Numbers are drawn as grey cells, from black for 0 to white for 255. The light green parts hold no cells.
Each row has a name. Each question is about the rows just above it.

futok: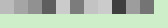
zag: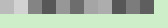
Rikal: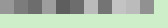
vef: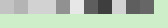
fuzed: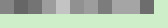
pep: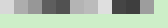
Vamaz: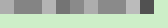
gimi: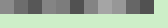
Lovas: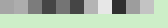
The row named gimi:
[138 109  87 132 124  81 132 165 151 102  81]
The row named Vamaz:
[173 132 132 180 116 138 173 138 138 187  81]
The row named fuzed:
[132 102 116 157 195 145 157 124 165 165 109]
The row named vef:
[195 180 210 210 145 231  94  62 210  94 102]
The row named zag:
[187 210 132  87 151 109 165 173  87 124  94]

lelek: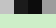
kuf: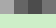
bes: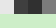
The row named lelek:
[195  27  12 156]
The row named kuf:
[169 101  76 115]

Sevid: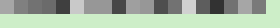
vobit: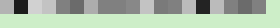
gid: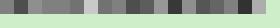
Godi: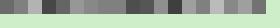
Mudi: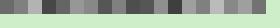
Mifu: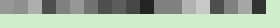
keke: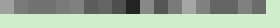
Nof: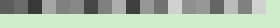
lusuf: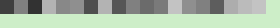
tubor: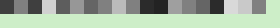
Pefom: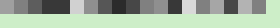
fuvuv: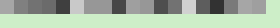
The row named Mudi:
[107 128 179  71 101 151 136  86 128  78  86 143  63 159 128 187 136 159
 114]
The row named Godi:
[107 128 179  71 101 151 136 128 128  78  86 143  63 159 128 187 136 159
 114]
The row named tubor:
[ 63 128  63 209  93 151 101 128 187 128  43  35 159 128 101  43 217 201
 128]
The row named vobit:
[179  28 209 195 128 107 173 128 128 136 195 122 128 187  35 187 128 107
 128]
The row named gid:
[128  78 143 128 128 114 201 114 128  78  93 151  56 143  86 101 128  50
 173]

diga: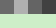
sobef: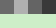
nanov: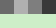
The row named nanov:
[106 176 126  57]
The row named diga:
[106 176 100  65]
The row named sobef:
[106 176 100  57]

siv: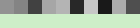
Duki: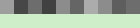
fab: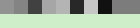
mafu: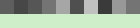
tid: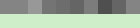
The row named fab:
[146 132  65 166 180  40 198  17 124 124]
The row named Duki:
[158  71 109  65 140 101 172 140  94 109]
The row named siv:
[146 132  65 166 180  40 198  25 172  79]
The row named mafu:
[ 94  71  86 116 166  79 192  58 152 116]
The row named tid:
[132 132 152 116 109 101 124  79 101 132]

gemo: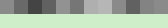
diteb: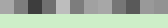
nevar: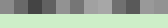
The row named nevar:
[138 105  68  97 146 118 161 167 112  89 153 146]
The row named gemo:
[138 105  68  97 146 118 175 182 138  97 131 138]

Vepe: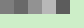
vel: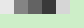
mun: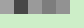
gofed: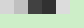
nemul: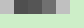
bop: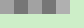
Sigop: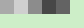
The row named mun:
[162  71 154 125 146]
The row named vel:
[232 132  99  57 214]
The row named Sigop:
[169 207 140  71  99]
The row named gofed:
[214 192  65  49 220]

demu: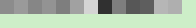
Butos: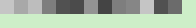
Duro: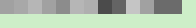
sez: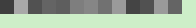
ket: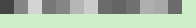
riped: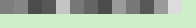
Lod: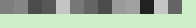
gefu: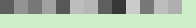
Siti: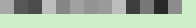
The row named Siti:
[168  87  75 189 134 161 147 154 189  62 120  40 140]
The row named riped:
[126 134  75  87 197 120 100  75 154 120  87 154 220]
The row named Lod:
[126 134  75  87 197 120 100  75 154 161  33 197 100]
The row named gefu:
[ 94 147 120 161  87 189 182  94  55 204 120 189 175]

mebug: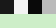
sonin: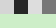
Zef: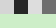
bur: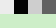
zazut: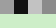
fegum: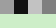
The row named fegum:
[158  17 194 127]
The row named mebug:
[ 24 243   9 186]
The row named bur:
[236   3 206  97]

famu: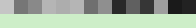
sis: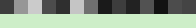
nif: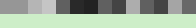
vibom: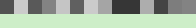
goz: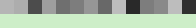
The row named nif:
[150 150 181 197  96  41  34  96  68 173  96  68 165 104]
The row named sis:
[ 61 150 203  76  47 197 111  26  61  34  82  18  76  68]
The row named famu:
[197 118 137 181 173 181 111 143  41  96  54 158  26  34]

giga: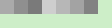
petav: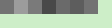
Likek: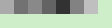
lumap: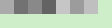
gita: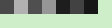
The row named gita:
[ 73 177  79 150  29  66  22]
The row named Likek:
[170 114 137  99  50 130 191]
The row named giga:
[170 143 122 206 183 163 130]
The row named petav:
[114 156 122  73 106  93 114]

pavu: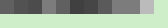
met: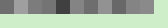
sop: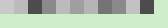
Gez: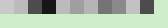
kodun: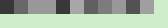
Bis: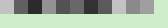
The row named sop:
[201 187  76 138 187 159 181 116 138 194  76]
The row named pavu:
[ 96  82  76 124  96  64  70  90 124 124 187]
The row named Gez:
[201 187  76  22 187 159 181 116 138 194  76]
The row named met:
[110 159 124 116  64 132 110 146 104 132 138]

